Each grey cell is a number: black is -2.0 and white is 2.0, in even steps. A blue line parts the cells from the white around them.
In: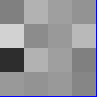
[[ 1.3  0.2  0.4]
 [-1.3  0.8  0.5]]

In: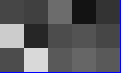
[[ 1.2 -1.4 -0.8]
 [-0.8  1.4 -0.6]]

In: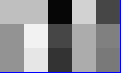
[[ 0.3  1.8 -0.9]
 [ 0.3  1.6 -1.2]]

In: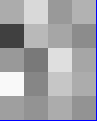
[[-1.0  0.9  0.6]
 [ 0.4 -0.1  1.5]]

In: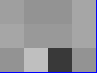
[[ 0.6  0.4  0.4]
 [ 0.3  1.0 -1.1]]

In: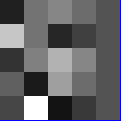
[[ 1.1 -0.2 -1.4]
 [-1.2  0.0  0.8]]

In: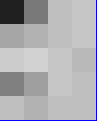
[[0.6 0.8 1.0]
 [1.2 1.3 1.1]]

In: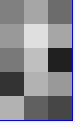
[[ 0.4  1.5  0.6]
 [-0.1  1.0 -1.5]]
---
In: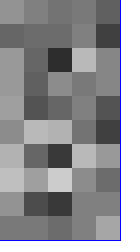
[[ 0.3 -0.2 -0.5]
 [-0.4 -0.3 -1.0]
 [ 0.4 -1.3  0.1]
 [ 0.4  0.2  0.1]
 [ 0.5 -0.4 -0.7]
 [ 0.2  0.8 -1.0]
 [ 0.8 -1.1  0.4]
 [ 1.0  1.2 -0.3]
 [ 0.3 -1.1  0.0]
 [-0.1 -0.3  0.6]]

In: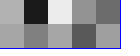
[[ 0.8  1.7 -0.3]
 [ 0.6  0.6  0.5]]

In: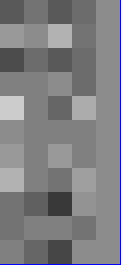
[[-0.6 -0.6  0.2]
 [ 0.4  0.8  0.2]
 [-0.8 -0.6  0.2]
 [ 0.0  0.2  0.2]
 [ 1.2 -0.4  0.2]
 [ 0.2  0.0  0.2]
 [ 0.4  0.4  0.2]
 [ 0.8 -0.2  0.2]
 [-0.2 -1.1  0.2]
 [-0.2  0.0  0.2]
 [ 0.0 -0.9  0.2]]

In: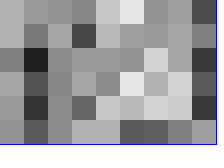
[[ 0.8  0.3  1.1  0.3 -0.8]
 [ 0.8  0.6  0.9  0.4  0.0]
 [ 0.0  0.2  0.4  1.3 -1.1]
 [ 0.6  0.1  0.2  0.8 -0.6]
 [ 0.4  0.2  1.1  1.3 -1.1]
 [ 0.3  0.2  0.8 -0.5  0.5]]

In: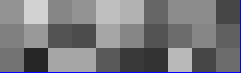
[[ 0.3  0.1  1.0 -0.4  0.2]
 [ 0.0 -0.7  0.6 -0.7  0.1]
 [-0.2  0.6 -0.6 -1.2 -0.9]]

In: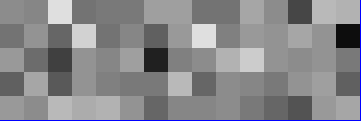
[[ 0.2  1.5 -0.1  0.5 -0.2  0.6 -0.9  0.8]
 [-0.2 -0.4 -0.2 -0.5  1.5  0.4  0.6 -1.8]
 [ 0.4 -1.0  0.1 -1.5  0.2  1.2  0.2 -0.1]
 [-0.5 -0.6  0.0 -0.1 -0.4  0.1  0.3 -0.5]
 [ 0.4  0.9  0.8 -0.4  0.1 -0.1 -0.7  0.6]]

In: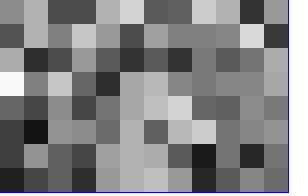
[[ 0.2 -0.8  0.8 -0.6  1.2 -1.2]
 [-0.7  0.0  0.4  0.5  0.0  1.4]
 [ 0.7 -0.8 -0.6 -0.6 -0.1 -0.2]
 [ 1.9  1.1 -1.3  0.9 -0.1  0.1]
 [-0.4  0.2 -0.2  1.0 -0.4  0.2]
 [-1.0  0.3 -0.3 -0.5  1.2  0.1]
 [-1.0 -0.5  0.5  0.7 -1.6 -1.4]
 [-1.5 -0.5  0.4  1.0 -1.4  0.1]]

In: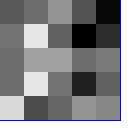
[[-0.6  0.3 -1.9]
 [-0.2 -0.5 -1.3]
 [-0.3  0.5 -0.1]
 [-0.3 -0.2 -0.5]
 [ 1.4 -0.4  0.1]]
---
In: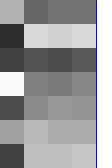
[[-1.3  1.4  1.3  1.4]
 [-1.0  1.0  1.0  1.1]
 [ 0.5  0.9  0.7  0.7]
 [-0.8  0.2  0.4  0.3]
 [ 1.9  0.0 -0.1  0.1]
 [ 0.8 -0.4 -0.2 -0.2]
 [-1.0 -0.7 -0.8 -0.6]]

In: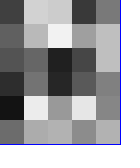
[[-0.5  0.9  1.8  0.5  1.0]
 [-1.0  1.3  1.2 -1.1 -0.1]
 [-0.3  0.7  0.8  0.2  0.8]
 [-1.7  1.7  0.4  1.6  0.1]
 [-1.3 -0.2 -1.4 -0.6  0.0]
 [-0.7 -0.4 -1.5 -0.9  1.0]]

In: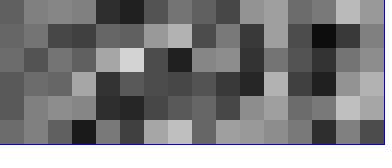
[[-0.6  0.0  0.2  0.1 -1.3 -1.4 -0.9 -0.6 -0.4 -0.9  0.2  0.5 -0.3 -0.1
   1.0  0.6]
 [-0.5  0.0  0.1  0.0 -1.3 -1.5 -0.7 -0.2 -0.5 -0.9  0.3  0.5 -0.3 -0.1
   0.9  0.4]
 [-0.3 -0.7 -0.2 -0.5  0.6  1.3 -0.8 -1.5  0.1  0.2 -1.2 -0.2 -0.7 -1.2
  -0.2  0.2]
 [-0.6 -0.3 -0.4  0.6 -1.2 -0.6 -0.8 -0.9 -0.7 -1.1 -1.4  0.8 -1.0 -1.5
   0.3  0.8]
 [-0.3  0.0 -0.5 -1.6 -0.1 -1.0  0.6  1.0 -0.4  0.5  0.4  0.2 -0.1 -1.3
   0.0 -0.8]
 [-0.4 -0.2 -0.9 -1.0 -0.4 -0.5  0.4  0.8 -0.8 -0.1 -1.1  0.5 -0.8 -1.8
  -1.1  0.0]]

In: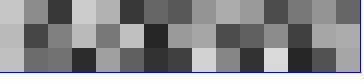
[[ 0.9 -0.9  0.0  0.9 -0.1  1.0 -1.4  0.4  0.6 -0.8 -0.5  0.2 -1.0  0.6
   0.7]
 [ 1.0 -0.3 -0.2 -1.3  0.5 -0.5 -1.2 -1.0  1.3  0.1 -1.2  1.4 -1.4 -0.7
   0.6]
 [ 1.1  0.2 -1.1  1.2  0.8 -1.1 -0.4 -0.6  0.3  0.7  0.4 -0.8 -0.1  0.3
  -0.4]]

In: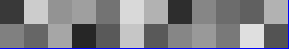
[[ 0.0 -0.4  0.6 -1.4 -0.6  1.1 -0.6  0.1  0.4 -0.1  1.5 -0.7]
 [-1.1  1.2  0.3  0.5 -0.2  1.4  0.8 -1.3  0.1 -0.3 -0.5  0.8]]

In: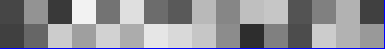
[[-1.0 -0.4  1.2  0.5  1.3  0.7  1.6  1.4  1.1  0.2 -1.3  0.0 -0.8  1.2
   0.8  0.4]
 [-0.9  0.3 -1.1  1.8 -0.2  1.5 -0.3 -0.6  0.9  0.1  1.0  1.1 -0.7  0.0
   0.8 -1.0]]

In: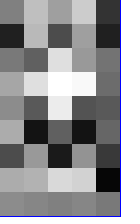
[[ 0.6  1.5  2.0  1.9 -0.3]
 [ 0.2 -0.6  1.7 -0.7 -0.6]
 [-0.1 -0.5  1.5  0.4 -0.2]
 [ 0.7  0.8  1.4  1.3 -1.9]
 [ 0.0  1.0  0.5  1.2 -1.2]
 [ 0.2  0.1  0.0  0.1 -0.1]
 [ 0.7 -1.7 -0.5 -1.7 -0.4]
 [-1.5  0.9 -0.8  0.5 -1.5]
 [-0.8  0.4 -1.6  0.3 -1.1]]
